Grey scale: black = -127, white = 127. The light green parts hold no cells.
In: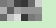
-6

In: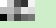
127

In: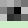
40

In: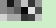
11

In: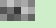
27

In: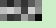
-50

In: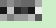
-12

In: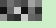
-53

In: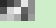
-86

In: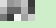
91
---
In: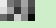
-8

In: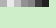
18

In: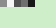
-16

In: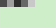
-24

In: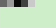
-25

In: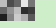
-10

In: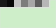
-3

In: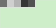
-15

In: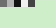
-17

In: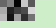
-24
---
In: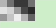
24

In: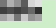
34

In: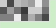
0

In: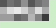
28

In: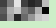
-48

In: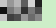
70

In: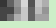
-58

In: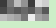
61

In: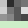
20
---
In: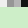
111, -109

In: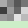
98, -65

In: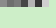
79, -73

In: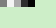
116, -125

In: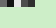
103, -108

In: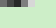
87, -87

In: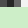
115, -89

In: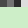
93, -83

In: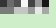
118, -105
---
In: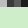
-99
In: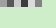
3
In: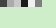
-1
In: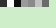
-21
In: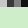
-111
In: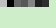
-82
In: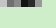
25
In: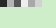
82
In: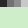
72
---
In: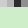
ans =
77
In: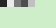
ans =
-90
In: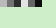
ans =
58
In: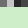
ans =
-17
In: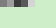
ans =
-1
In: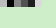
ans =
60
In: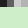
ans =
-96
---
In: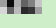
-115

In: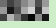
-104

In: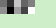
-75

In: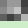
37

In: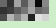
-65

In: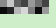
70

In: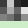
44

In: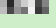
-86

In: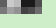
74

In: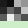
-23
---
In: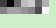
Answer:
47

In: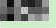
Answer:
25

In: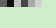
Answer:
81

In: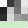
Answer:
103

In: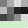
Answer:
44

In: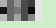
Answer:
100
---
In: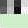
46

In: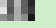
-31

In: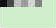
-54

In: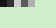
-77

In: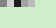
84

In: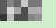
4

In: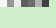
21

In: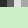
-27
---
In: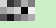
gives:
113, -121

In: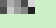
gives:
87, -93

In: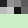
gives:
74, -108

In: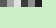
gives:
96, -95

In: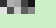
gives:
98, -106

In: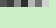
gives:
82, -81

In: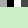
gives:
126, -127

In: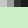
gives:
70, -99
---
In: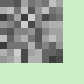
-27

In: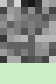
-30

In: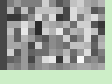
39

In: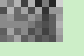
-33

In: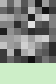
-55

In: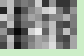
-4

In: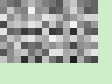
41
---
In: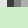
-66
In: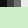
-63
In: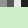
-40
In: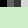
-27
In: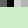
-118
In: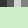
-34
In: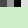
28
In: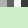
-29
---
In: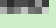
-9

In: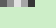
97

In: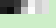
124

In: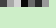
-21

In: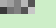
1

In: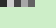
-59

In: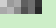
-46

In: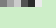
-44

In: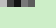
-108
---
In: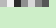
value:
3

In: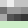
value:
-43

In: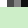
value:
2

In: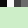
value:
-20

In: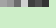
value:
-48

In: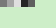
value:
-7

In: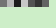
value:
-44

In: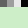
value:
30

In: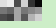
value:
-64
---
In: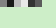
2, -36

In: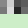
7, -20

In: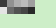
-70, -86

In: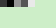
-72, 105

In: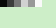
-119, 121

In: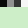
-119, 118

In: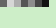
-26, -109
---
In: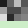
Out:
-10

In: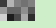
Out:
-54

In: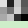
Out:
-81

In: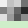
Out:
-42

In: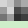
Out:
-80

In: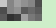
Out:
-66
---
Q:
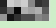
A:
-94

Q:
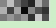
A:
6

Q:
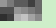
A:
22

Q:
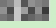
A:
-9

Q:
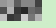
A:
22

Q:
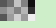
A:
-40

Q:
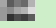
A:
38

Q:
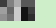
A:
-66
